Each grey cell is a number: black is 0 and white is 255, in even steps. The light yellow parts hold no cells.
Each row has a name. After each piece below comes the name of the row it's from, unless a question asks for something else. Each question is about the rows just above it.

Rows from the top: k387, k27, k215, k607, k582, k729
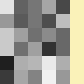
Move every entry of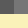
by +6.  96; 124
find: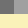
k607
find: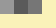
k27

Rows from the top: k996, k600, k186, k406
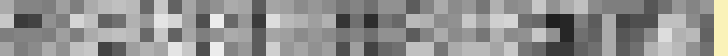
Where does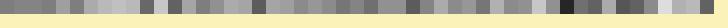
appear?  k186
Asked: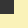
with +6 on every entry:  59
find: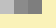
k996

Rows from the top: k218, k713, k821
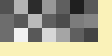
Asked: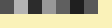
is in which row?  k218
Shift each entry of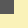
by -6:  82
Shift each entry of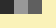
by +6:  50; 158; 101
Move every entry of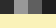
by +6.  50; 158; 101; 37
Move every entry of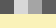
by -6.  82; 209; 159; 89

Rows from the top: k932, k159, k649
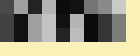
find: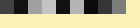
k159
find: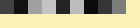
k649
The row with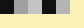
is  k159
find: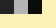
k932

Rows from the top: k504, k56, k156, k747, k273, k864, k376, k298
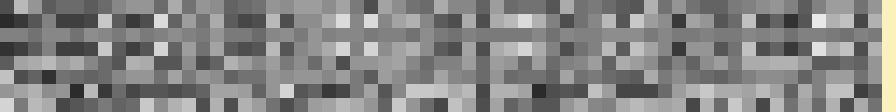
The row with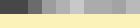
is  k376
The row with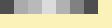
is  k56
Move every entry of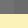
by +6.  120; 113
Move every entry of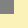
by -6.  123
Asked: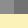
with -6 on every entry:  135; 108
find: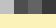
k747

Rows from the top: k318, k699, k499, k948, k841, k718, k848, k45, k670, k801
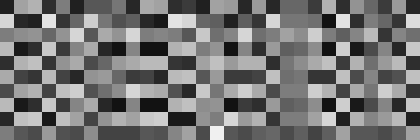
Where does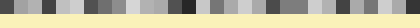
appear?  k848
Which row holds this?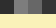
k699

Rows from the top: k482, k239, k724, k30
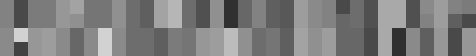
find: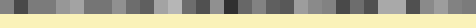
k482
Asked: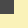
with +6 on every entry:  79
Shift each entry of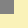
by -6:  124

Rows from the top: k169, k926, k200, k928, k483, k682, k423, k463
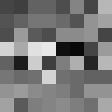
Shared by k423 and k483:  126
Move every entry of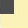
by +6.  83
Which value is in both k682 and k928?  211
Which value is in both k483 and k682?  98

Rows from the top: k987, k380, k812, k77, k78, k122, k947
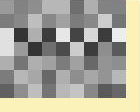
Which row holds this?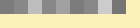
k380
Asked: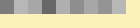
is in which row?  k122
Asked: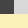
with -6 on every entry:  62; 210
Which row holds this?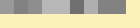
k987

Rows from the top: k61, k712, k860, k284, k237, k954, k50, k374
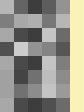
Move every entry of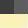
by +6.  67; 99
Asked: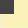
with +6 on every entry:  74

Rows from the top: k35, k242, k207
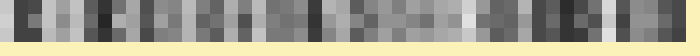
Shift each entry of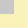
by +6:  206
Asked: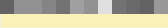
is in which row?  k242
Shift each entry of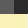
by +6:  98; 50
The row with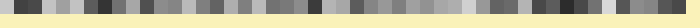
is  k35

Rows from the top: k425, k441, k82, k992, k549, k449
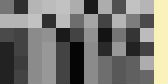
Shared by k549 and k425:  173
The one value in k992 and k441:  67
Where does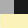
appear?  k425
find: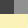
k82
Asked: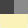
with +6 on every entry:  73; 145
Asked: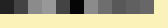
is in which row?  k449
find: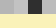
k441

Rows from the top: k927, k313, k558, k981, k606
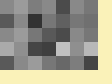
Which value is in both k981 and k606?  69
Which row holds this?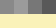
k558
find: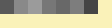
k606
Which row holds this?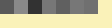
k313
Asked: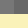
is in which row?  k606
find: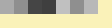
k981
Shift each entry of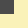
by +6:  81

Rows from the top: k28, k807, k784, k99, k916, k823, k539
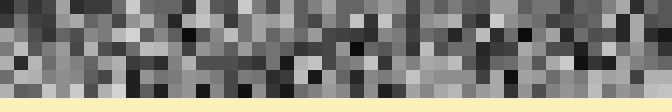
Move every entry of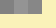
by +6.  135; 154; 141
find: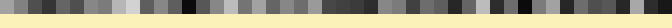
k784
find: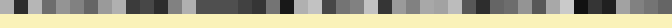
k916
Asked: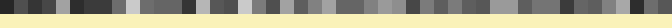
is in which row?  k28

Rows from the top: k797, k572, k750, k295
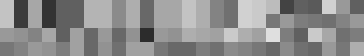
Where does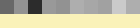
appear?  k750
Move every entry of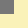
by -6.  113
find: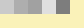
k750

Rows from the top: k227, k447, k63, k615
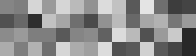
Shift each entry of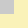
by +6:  208
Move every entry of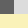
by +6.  103; 226
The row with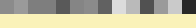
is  k63
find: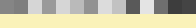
k227
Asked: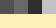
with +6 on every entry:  87; 110; 52; 200
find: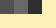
k447

